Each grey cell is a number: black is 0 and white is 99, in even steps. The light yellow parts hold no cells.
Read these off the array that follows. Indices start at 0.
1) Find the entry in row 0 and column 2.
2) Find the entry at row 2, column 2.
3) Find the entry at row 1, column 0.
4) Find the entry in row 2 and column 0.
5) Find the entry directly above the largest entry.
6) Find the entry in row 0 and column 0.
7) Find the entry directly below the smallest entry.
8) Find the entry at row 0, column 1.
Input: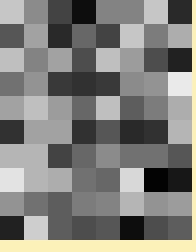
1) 26
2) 63
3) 33
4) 74
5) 13
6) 77
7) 57
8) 54

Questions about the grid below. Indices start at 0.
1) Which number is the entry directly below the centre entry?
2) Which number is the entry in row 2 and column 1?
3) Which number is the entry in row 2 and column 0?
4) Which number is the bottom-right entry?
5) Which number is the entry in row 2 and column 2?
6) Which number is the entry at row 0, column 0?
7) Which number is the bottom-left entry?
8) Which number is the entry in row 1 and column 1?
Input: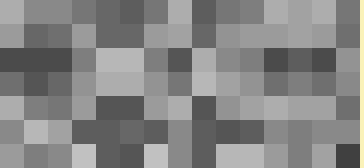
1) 67
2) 29
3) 29
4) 25
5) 29
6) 67
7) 60
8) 40

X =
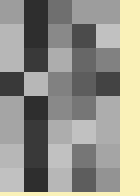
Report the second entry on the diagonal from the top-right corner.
29
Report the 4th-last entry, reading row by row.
18
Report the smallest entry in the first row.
18
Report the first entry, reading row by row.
61
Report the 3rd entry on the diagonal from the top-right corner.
67
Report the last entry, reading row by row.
57
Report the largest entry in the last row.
75
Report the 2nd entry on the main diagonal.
18
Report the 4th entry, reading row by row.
61
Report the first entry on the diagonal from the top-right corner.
61

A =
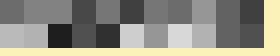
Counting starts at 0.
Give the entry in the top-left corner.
42
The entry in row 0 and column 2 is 50
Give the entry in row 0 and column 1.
50
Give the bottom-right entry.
31
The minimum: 12
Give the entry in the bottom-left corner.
72

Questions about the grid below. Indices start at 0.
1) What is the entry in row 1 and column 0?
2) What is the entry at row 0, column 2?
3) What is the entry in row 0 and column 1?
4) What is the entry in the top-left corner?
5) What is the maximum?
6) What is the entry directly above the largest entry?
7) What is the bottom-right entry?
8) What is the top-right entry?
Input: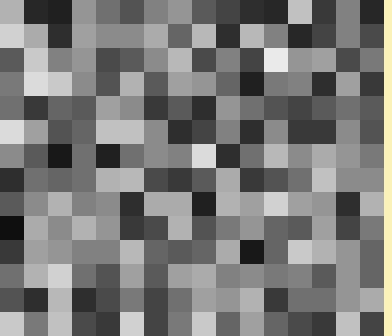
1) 81
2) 12
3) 15
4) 69
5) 91
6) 50
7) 26
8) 15

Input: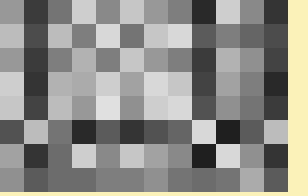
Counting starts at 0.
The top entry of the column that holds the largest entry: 53
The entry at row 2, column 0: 59
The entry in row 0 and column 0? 59
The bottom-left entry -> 56
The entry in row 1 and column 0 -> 73
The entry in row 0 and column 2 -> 45
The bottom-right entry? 35
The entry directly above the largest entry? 80
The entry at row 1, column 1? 29
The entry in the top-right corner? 20
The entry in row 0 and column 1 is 23
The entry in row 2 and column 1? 23
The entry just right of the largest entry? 56

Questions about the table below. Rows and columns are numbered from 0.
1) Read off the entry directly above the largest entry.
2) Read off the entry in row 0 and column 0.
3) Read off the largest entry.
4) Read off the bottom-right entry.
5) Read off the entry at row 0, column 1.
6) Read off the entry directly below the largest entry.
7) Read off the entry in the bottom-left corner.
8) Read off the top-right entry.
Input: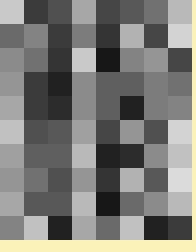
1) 75
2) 78
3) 85
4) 23
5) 23
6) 72
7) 51
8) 72

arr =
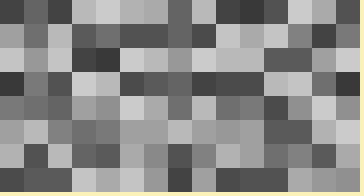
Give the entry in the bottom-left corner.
29
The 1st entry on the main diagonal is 26
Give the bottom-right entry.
56
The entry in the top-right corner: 32
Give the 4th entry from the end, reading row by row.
32
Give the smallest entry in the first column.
22
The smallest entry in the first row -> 22
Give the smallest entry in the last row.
26
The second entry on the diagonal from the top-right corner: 26
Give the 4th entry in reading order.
72

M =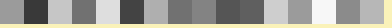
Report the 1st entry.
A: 60
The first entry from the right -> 71
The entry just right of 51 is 33
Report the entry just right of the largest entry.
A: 54
